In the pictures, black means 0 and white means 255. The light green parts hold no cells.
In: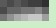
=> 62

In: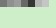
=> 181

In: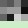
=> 127

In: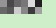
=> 219

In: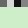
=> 19

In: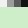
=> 89
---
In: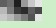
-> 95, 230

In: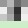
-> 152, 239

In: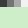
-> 59, 242

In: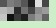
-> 86, 99

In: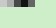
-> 201, 101

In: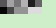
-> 86, 220
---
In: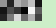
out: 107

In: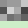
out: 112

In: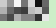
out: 132

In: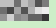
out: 98

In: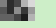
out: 69

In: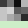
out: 170

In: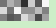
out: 177

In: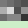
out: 134

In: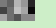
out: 83

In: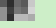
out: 184
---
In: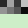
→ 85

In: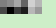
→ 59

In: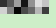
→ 5

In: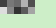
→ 50

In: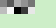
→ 1

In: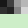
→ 131

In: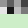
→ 190

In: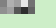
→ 86
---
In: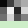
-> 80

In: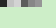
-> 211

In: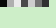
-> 234

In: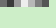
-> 155

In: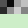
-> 206

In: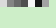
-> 105

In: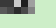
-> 44
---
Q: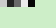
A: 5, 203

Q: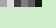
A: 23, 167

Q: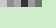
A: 114, 201

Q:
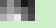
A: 50, 175

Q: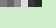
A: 41, 125

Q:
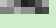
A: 159, 129

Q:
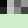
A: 150, 39
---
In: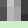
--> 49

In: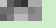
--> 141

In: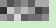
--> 138

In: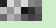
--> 77

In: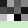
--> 145

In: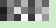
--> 152

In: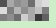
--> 97
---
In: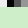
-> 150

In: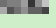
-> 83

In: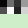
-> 49

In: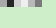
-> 169

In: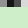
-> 146

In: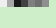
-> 111
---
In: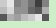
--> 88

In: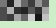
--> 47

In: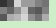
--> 88

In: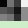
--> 21

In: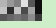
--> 164

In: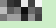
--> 105
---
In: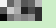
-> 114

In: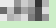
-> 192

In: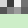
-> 114

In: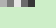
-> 177

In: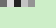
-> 109

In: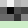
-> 62

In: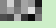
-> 66

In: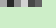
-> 40

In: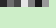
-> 70
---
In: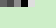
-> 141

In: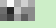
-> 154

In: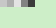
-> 227

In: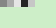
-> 229

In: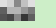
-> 136

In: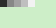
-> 162

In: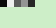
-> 90

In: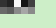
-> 137

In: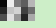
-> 153
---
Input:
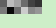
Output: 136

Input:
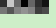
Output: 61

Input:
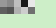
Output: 205

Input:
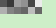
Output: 189

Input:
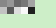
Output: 248

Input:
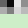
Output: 215

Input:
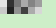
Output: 171

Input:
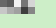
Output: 62
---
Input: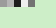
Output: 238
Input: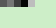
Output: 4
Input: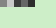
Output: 102
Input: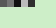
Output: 188
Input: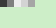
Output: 211
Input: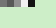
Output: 241
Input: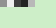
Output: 35
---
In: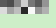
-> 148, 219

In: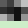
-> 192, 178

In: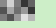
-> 99, 124

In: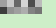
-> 188, 61

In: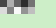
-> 115, 219

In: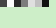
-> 16, 68

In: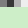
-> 238, 125
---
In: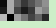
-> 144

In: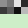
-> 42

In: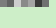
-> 112

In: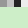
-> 237

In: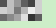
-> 208

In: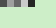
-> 37
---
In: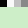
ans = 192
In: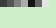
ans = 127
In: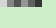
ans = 82
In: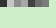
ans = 139
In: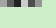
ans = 34
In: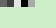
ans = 229
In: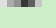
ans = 144
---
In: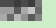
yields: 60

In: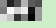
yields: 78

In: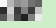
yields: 142

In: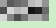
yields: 106

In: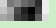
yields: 136

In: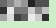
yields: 177

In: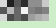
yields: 87

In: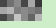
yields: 138
